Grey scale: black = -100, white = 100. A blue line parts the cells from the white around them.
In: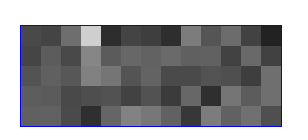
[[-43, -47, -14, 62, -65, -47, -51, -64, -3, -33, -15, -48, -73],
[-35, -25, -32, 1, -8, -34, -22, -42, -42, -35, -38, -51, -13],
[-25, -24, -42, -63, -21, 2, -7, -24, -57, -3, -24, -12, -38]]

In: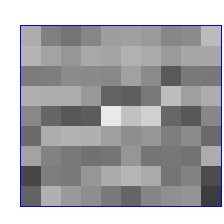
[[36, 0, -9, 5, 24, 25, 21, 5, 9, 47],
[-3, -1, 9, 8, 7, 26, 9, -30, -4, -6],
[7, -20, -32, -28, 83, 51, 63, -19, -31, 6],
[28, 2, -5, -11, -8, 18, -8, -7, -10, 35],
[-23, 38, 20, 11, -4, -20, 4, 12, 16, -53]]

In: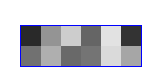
[[-68, 16, 61, -21, 77, -60]]

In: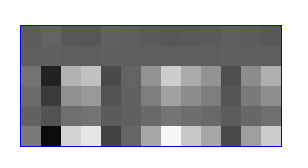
[[-27, -22, -31, -32, -24, -26, -29, -32, -30, -29, -25, -28, -31],
[-10, -73, 40, 51, -42, -22, 15, 61, 34, 15, -38, 10, 37],
[-23, -35, -13, -10, -29, -25, -18, -9, -14, -18, -28, -19, -13]]

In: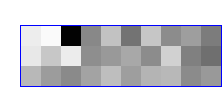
[[86, 96, -98, 7, 52, -10, 55, 10, 24, -3],
[44, 22, 8, 28, 49, 24, 41, 44, 9, 20]]

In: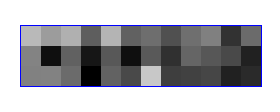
[[45, 22, 38, -26, 41, -24, -14, -37, -13, 0, -61, -16],
[1, 2, -16, -100, -23, -43, 57, -51, -49, -45, -74, -67]]

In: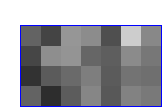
[[-22, -47, 18, 10, -38, 61, 7],
[-61, -29, -17, -1, -29, -10, -13]]

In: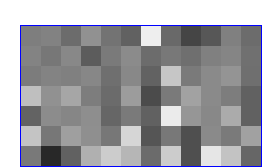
[[-1, 2, -15, 14, -10, -24, 87, -18, -46, -32, 0, -15],
[-3, 3, 0, 6, -13, 7, -23, 55, -4, 8, 16, -13],
[-22, 10, 5, 11, -20, -4, -24, 84, 18, 7, 34, -24],
[-5, -69, -24, 38, 60, 43, -16, 60, -38, 80, 53, -20]]
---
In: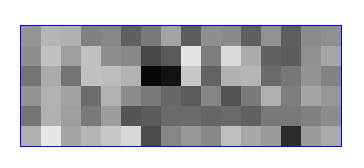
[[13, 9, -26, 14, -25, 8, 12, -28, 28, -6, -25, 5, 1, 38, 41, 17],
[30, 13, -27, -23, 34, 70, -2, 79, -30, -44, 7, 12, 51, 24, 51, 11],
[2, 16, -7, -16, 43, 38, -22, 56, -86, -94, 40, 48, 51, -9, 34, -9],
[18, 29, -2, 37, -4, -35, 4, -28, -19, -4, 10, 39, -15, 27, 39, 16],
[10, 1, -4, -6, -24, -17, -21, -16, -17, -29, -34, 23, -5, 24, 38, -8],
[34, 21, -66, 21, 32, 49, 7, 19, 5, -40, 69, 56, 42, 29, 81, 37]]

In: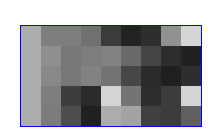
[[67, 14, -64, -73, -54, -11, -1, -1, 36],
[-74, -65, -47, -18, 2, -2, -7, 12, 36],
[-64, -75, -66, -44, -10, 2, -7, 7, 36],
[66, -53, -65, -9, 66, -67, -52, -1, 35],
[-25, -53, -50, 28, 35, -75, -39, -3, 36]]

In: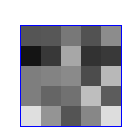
[[10, -36, -6, -32, -33],
[-55, -61, 31, -56, -84],
[44, -40, 8, 3, -1],
[-28, 49, -11, -21, -1],
[73, 6, -34, 16, 75]]

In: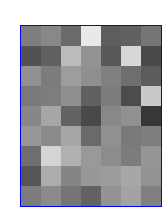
[[-8, -24, -27, 83, -17, 7, -2],
[-43, 69, -31, 15, 47, -25, -36],
[-28, -14, 0, 12, 23, -3, 14],
[58, -40, -3, -25, 12, -2, -5],
[-57, 14, 7, -43, -22, 30, 6],
[-1, -5, 13, -17, 31, 8, 19],
[17, -3, 10, 20, 38, 66, -14],
[15, 31, 22, 19, 4, 35, -33],
[0, 28, 15, -23, -8, 9, -3]]

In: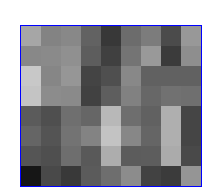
[[19, -41, -3, -15, -56, -23, 7, 3, 30],
[11, -54, 20, -9, -50, -27, 13, 8, 7],
[-24, -24, -24, 7, -38, -47, 18, 5, 57],
[-13, -11, -19, 1, -26, -49, 8, 10, 54],
[-46, 37, -24, -14, 44, -20, -13, -38, -29],
[-46, 37, -21, 6, 53, 3, -10, -34, -21],
[-43, 34, -27, -28, 36, -30, -14, -38, -33],
[17, -54, -48, 10, -14, -29, -55, -43, -83]]

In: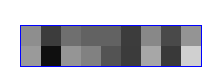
[[16, -43, 7, -53, -23, -23, -13, -53, 11],
[63, -55, 31, -54, -35, 1, 17, -88, 21]]
